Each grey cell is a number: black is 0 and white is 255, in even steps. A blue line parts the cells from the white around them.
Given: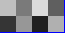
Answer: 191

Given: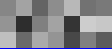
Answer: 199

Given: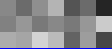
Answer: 203

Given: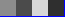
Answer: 140

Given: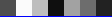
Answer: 190

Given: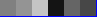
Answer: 148

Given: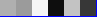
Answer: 195
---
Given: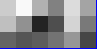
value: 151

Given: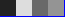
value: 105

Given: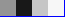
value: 198

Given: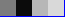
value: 183

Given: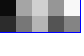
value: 84

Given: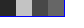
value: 72

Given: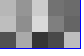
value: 73

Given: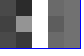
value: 106

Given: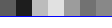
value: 114

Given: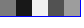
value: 82
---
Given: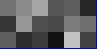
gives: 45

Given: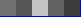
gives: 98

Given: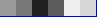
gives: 120

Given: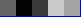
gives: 101

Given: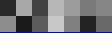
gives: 41

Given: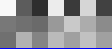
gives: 65

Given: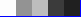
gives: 147

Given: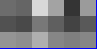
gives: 73

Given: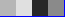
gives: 182

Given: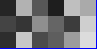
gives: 45
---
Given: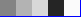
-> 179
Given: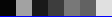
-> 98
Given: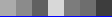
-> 124
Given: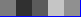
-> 124
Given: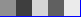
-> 144
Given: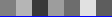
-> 128
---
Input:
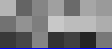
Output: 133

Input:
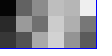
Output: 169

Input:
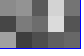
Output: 78

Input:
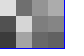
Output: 104

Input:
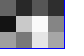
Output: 229

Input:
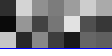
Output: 136

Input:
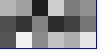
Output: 138

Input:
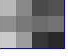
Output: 54

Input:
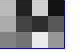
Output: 234
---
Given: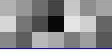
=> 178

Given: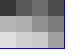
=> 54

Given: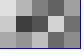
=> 224

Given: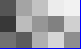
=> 85

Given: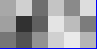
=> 168

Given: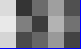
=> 219

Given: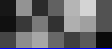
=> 23
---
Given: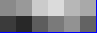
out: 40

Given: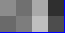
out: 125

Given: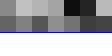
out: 129

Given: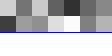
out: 157

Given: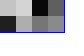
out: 174

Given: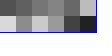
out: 140
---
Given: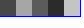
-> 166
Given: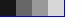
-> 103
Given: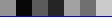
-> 7
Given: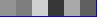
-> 126
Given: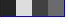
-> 221
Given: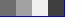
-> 162
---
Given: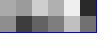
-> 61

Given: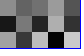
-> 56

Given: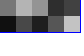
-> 72

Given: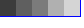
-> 95

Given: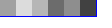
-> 220

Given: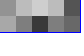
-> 126

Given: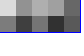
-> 63

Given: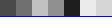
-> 113
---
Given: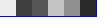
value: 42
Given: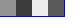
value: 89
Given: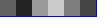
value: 69
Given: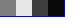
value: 9
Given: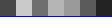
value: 36
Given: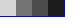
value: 28
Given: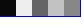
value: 135
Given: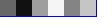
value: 197
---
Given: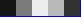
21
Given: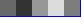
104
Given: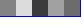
131
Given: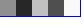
143
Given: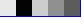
232
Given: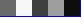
105
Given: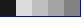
24
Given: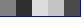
128
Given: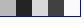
184
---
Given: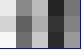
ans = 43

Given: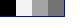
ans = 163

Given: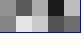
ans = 82

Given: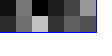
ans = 96

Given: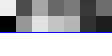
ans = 48

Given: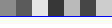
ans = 70

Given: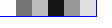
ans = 152

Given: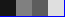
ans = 93

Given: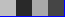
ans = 169
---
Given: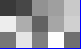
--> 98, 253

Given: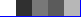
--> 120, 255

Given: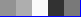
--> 250, 250

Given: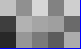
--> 165, 215

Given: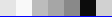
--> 166, 249

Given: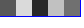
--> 40, 218

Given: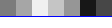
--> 197, 240

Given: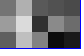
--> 48, 219

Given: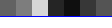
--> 37, 214
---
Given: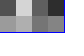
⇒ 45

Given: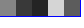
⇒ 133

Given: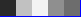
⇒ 41

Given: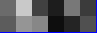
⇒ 149

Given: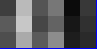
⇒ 170

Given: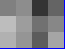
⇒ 135

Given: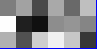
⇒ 81
